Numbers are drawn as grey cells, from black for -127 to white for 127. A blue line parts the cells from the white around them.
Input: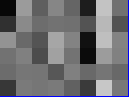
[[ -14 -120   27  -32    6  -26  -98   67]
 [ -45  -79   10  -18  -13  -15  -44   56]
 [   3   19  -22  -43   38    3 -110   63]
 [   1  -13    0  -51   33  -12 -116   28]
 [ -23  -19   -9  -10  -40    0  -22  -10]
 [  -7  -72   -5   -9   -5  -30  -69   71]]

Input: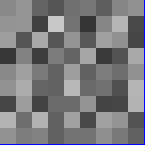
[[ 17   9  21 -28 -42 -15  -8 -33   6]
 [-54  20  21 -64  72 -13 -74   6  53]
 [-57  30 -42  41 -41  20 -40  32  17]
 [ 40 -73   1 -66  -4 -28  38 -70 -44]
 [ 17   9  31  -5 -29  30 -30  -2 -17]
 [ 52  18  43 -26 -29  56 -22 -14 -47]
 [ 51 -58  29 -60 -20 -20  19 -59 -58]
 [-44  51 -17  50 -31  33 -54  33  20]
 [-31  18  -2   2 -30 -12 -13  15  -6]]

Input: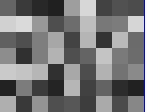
[[-51 -26 -69 -87 -95  30  87 -61 -46]
 [ 86  81  90  24 -49 -18  62  -7  -3]
 [-20 -31 -48  -1  39 -60  53 -76  58]
 [-19  13 -79  -1  51 -48 -27  68  -5]
 [ 10  74  68  54 -79  40 -50  50 -12]
 [-94 -93  -3 -68 -91  54 -62 -28 -83]
 [  7  47 -70  20 -48 -40 -66  42 -52]]

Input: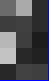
[[-84 -20  42]
 [-84 -66 -63]
 [-99  55 -65]
 [-94  67 -87]
 [-64 -87 -61]]

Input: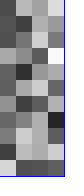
[[ 92 -51  57  34]
 [ 26 -44 -63  48]
 [ -5 -47 -10  79]
 [122  40  12 -36]
 [ 44 -30 -79  24]
 [-25 -32  40  77]
 [ 50  18 -63 -34]
 [-90 -24   2  47]
 [-34  -3  76  48]
 [ 78 -63  60  45]
 [-32  86 -47 -44]]

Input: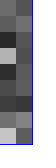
[[-43 -19]
 [-15 -34]
 [-42 -86]
 [-49  51]
 [-36 -81]
 [-34 -52]
 [-71 -65]
 [  3 -14]
 [-34  69]]

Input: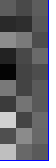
[[ -34  -34  -54]
 [ -39  -86  -81]
 [ -50   13   -5]
 [ -21  -93  -55]
 [ -50 -123  -60]
 [ -37   -6  -60]
 [ -38  -68  -11]
 [ -21   81  -59]
 [ -23  -48   11]
 [ -37   63  -23]]
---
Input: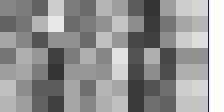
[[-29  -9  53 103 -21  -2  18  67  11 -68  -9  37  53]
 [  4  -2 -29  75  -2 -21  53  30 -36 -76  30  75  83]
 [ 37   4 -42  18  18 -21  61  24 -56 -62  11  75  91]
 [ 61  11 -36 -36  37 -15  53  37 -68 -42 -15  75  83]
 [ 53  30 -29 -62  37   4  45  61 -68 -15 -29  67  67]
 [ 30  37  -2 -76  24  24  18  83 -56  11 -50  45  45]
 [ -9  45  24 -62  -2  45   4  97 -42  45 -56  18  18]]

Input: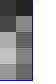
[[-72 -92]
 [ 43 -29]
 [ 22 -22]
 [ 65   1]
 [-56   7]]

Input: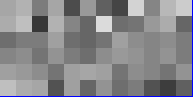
[[-17  -3  -3  32 -17 -25 -11  32  13   5  13  -3]
 [  5  13 -11  19  -3 -17  13  25  19   5  19  -3]
 [ 32  25  13 -11  32  38  32 -11  13   5 -11  19]
 [ 63  44  38 -45  32 -25  19 -17  -3 -45 -66 -31]
 [ 38  50  -3  38 -51  25 -31 -58  83   5  56  76]
 [ 44  63 -72  50   5 -25  91 -17 -11  25  44 -25]]

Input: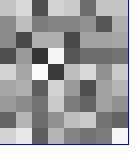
[[ 11 -55  46  46 -55  33  33  39]
 [ 26  11 -12  75  -4 -26  33  18]
 [-48  26 -75 117 -41 -19 -19 -12]
 [ 83  39 123 -69  61  90  18  75]
 [ 39  46 -34  83  26 -48  33  54]
 [-26  54 -19  18  61  75 -12 -26]
 [ 11  61  -4   4   4  18 -41  46]
 [ 68  90 -48  83  75 -19  68  68]
 [ 83 105 -34  54   4 -12  -4 117]]

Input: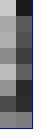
[[  75 -102]
 [  19  -87]
 [ -52  -81]
 [  11  -65]
 [  46  -45]
 [  40  -38]
 [  60  -31]
 [   4   -4]]

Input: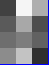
[[-17  -2 -30]
 [-37  40 -50]
 [ 12  67 -81]
 [-62 117  46]]

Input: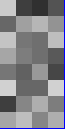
[[ 75 -65 -79 -44]
 [ -9 -30  25 -57]
 [ 81 -24 -24  81]
 [ 68  -9 -16  62]
 [ 38  -2 -16 -38]
 [-65   6  46  -2]
 [-24  32  54  19]
 [ 38  62   6  46]]

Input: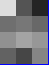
[[-29 -57   5]
 [ 93 -43 -91]
 [-16  -8 -23]
 [ 17  36  23]]
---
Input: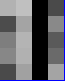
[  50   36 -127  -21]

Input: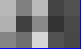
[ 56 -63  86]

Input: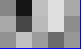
[  6 -56  27]

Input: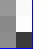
[ 23 125]

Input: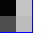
[-123   60]

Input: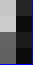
[  70 -115]
